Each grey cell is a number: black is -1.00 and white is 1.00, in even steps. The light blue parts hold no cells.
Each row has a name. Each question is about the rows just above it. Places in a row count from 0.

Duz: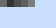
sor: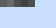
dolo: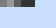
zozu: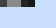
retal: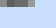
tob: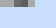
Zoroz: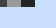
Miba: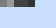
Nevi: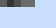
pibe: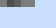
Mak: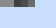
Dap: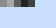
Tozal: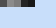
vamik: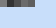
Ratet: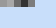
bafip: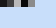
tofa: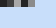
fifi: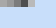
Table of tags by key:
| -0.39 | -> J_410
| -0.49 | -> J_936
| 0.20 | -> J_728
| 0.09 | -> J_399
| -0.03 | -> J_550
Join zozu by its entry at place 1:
J_399
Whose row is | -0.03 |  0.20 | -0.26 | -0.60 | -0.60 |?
dolo
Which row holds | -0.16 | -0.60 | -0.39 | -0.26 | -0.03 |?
Duz
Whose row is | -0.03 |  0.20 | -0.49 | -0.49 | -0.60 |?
Miba
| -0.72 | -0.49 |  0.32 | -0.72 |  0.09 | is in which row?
tofa

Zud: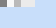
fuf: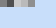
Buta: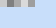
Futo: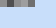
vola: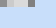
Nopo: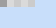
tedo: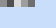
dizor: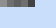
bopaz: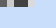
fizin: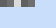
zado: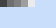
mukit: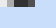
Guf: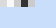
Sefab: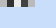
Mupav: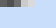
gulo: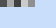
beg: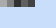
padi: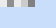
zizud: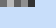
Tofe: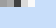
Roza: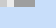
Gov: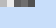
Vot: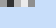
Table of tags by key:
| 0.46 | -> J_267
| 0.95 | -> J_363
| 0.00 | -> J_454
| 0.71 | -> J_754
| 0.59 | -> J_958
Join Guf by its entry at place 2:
J_958
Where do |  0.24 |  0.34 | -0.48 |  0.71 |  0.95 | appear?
Tofe
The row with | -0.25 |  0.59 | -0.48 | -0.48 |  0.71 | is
bopaz
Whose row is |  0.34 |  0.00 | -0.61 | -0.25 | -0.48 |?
beg

